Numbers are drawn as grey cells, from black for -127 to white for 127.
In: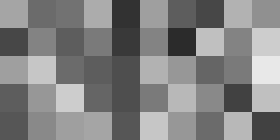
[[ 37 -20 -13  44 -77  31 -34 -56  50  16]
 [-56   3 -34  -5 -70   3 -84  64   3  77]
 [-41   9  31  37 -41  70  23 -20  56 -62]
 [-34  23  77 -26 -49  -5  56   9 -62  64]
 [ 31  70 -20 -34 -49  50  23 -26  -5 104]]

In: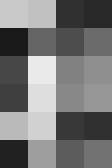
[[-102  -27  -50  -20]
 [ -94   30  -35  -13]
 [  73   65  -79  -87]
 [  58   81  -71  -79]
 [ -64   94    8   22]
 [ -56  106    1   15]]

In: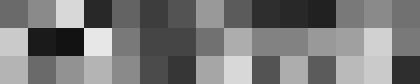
[[  74 -101 -109  103   -6  -58  -58  -14   45    2    2   25   32   81
    -6]
 [  52  -21   18   52   10  -52  -73   38   88  -44   45  -36   58   74
   -81]
 [ -21   10   88  -87  -28  -66  -44   25  -36  -81  -87  -94   -6   10
   -14]]

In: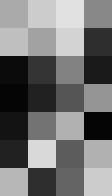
[[-122  -94  -42   21]
 [  55  -81  -27   76]
 [-116  -75    2 -101]
 [-108  -12   49 -122]
 [  63   34   83  -81]
 [  42   76   97    8]
 [ -94   89  -35   49]]

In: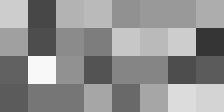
[[ 77 -56  51  58  17  25  25  45]
 [ 32 -50  11  -2  71  58  77 -74]
 [-36  -9  -9  38 -22  38  92  84]
 [-30 120  17 -44   5   5 -50 -36]]

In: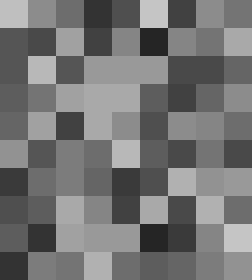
[[-34 -76  33  25  25 -90 -69   5  69]
 [-42 -54  33 -62   5 -90   5 -11  41]
 [ 18 -42  -3 -18  56 -34 -54 -11 -54]
 [-48 -34  41   5 -62  41 -54  49 -18]
 [-69 -18  -3 -26 -69 -48  49  18  25]
 [-34 -11  33  41  41 -34 -62 -26  12]
 [-76  -3 -11  49 -18 -34 -26  -3  18]
 [ 63  12 -18 -76 -48  69 -62  12 -11]
 [-26  33 -62  41  12 -48  12   5 -18]
 [-42  56 -42  25  25  25 -54 -54 -26]]

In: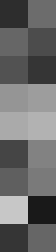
[[  71 -102]
 [ -45  -74]
 [ -25  -51]
 [ -74  -25]
 [ -82  -19]
 [ -32   -5]
 [ -58    2]
 [  21   29]
 [  42   50]]

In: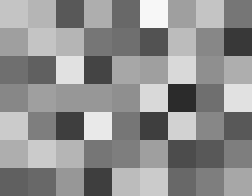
[[-16 -31  97 -59  39  31  89  15  46]
 [-31 -23  23 -65  60  75 -23  -1  39]
 [ 75  -1 -65 105  -9 -65  82   7 -39]
 [  7  31  23  23  15  89 -84 -16  97]
 [ 68  53 -39  46 -23 119  31  68  -9]
 [ 31  68  53  -9 -16 -45  60   7 -71]
 [ 46  75  53  -9  -1  31 -51 -39  -1]]
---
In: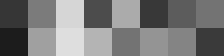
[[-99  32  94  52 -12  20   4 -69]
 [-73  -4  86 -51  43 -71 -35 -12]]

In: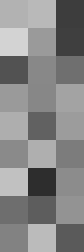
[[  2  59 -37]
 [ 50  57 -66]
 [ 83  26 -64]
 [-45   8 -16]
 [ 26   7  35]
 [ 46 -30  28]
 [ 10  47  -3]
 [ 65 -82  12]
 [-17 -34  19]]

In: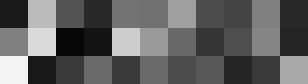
[[ 115 -103  -70  -21  -70  -21  -51  -40  -90  -70   40]
 [-101   59  -44  -87  -12  -14   31  -51  -59    0  -87]
 [   0   90 -121 -108   77   26  -23  -74  -49    5  -91]]

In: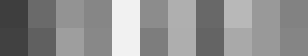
[[-62 -31  30   8 113  -2  46 -27  41  25   5]
 [-65 -21  19   6 113  12  47 -23  56  25   2]]

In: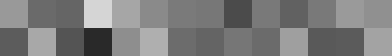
[[-35  40 -43 -86  14  47 -19 -27  -9 -20  31 -38 -36  35]
 [ 25 -21 -26  85  38  10  -5  -8 -52  -6 -30  -6  26  16]]

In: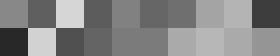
[[-87  82 -47 -27  -4  -4  42  55  42  21]
 [  8 -32  86 -35   1 -25 -16  36  52 -66]]

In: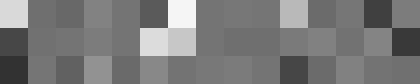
[[-77 -10 -30  18 -21   8 -12  -7  -4 -11 -57 -20   1 -12 -15]
 [ 89 -16 -23   2 -11 -37 117 -11  -8 -10  57 -20  -9 -63  -3]
 [-56 -14 -11  -3 -11  92  71 -11 -16 -16  -5   1 -13   4 -70]]
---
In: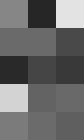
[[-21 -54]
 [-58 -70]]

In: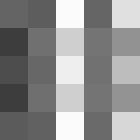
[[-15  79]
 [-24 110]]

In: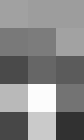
[[ -3  34]
 [-25 -36]]

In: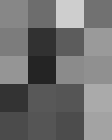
[[-78 -35]
 [-91  11]]

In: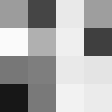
[[ 48 111]
 [ -1 105]]

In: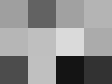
[[  63   90]
 [  64 -107]]

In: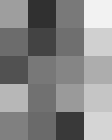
[[-60 -16]
 [ -7   5]]

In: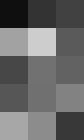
[[ 77 -37]
 [-14 -29]]

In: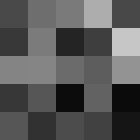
[[ -4 -91]
 [  5 -20]]
